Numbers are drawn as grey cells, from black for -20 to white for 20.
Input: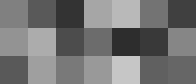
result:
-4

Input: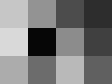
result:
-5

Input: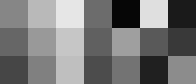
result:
2

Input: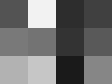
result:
1

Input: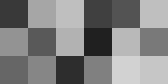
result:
11

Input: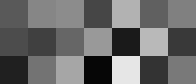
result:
-1

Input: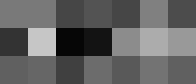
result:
-5

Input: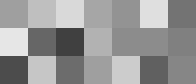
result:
1

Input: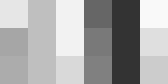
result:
12

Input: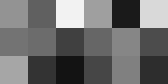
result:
-13
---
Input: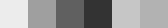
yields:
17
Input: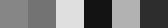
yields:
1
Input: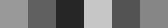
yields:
4
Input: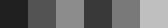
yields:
-15
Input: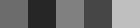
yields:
-3
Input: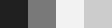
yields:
-15
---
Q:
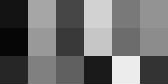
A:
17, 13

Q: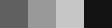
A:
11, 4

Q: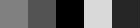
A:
14, 0

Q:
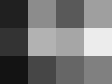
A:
17, 8

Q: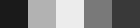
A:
17, 8

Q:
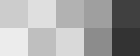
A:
17, 15
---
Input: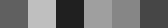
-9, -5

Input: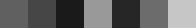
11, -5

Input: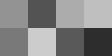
10, -1

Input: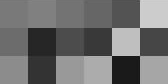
12, 2

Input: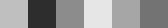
-2, 10

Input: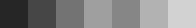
13, -14
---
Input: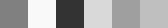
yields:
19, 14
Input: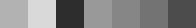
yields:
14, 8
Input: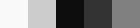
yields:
19, 12
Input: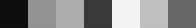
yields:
18, 10
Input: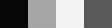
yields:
18, 6
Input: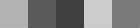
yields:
12, 8
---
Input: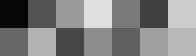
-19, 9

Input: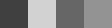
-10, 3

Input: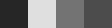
-14, -8

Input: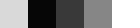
14, 20

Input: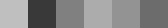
10, -3

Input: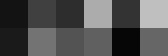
-17, -4
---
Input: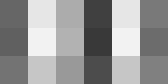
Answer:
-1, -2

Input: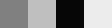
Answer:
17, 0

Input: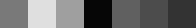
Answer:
-12, -1

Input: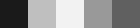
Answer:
-5, -16

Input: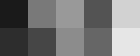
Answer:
13, -13

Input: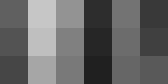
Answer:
-11, -9

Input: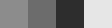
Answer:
16, 2

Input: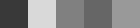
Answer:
4, -11
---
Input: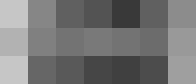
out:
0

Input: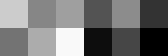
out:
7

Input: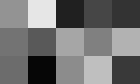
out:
-6

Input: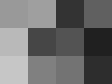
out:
-9

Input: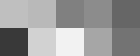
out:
13

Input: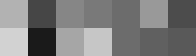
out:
-16

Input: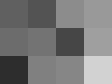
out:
-2
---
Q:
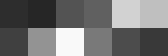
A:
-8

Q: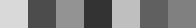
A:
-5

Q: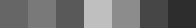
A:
-9

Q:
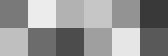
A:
16

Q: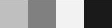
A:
18

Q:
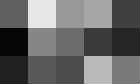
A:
9

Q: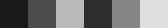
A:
1

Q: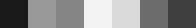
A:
-3

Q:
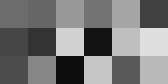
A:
-6
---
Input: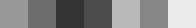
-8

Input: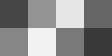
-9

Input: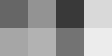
-4

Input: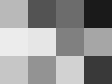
-11

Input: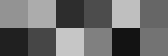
-15

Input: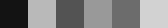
-7

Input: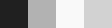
8

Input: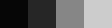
-14

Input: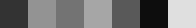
-12
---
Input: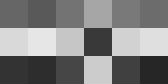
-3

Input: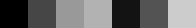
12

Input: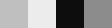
2

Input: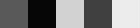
17

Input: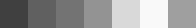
5

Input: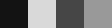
4

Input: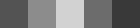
-11

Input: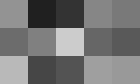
-1

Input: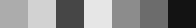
-17
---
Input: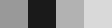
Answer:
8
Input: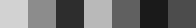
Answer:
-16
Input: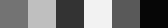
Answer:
-6
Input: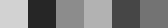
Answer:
-9
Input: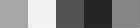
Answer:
-14
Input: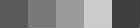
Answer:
12
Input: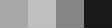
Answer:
1
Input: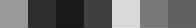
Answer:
-1
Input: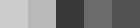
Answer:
-3
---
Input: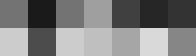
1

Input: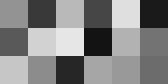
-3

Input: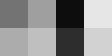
13

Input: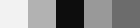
-3

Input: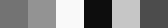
-8

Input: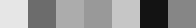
1

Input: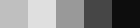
-18

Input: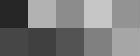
6
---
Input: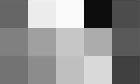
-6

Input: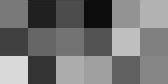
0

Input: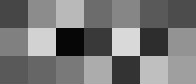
3

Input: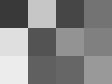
0

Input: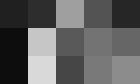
-4

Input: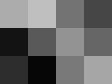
-4
